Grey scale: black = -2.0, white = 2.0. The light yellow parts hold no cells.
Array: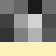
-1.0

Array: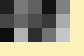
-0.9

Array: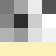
0.1

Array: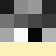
-0.2

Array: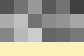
0.7

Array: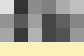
0.3
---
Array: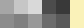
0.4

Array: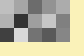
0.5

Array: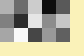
1.6

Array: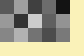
1.2

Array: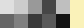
-1.1

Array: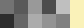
0.7

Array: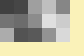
0.2

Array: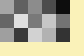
-0.1

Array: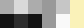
-1.7
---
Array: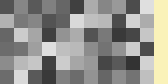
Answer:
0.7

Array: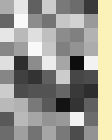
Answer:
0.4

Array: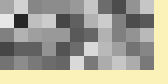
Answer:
-0.6

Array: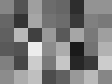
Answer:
-0.1

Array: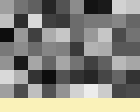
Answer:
-0.4

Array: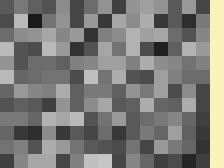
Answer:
-0.1
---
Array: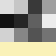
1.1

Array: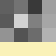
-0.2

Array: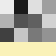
-1.6

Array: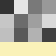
1.6

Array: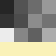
-0.7

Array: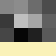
0.2

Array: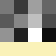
-1.1

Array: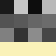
1.1

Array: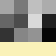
-0.1
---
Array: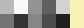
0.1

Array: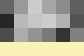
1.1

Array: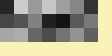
0.0

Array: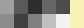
0.0

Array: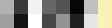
2.0

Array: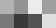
-0.7

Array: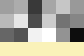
-0.8
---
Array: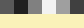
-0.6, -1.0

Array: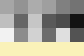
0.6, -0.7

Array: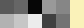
-0.6, -0.2

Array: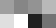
0.5, -0.2

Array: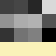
-1.0, -2.0

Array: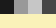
-1.6, -0.9

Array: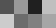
-0.7, 0.6

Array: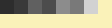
-1.3, 1.3

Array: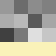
0.4, 1.1

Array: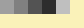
0.5, 1.0
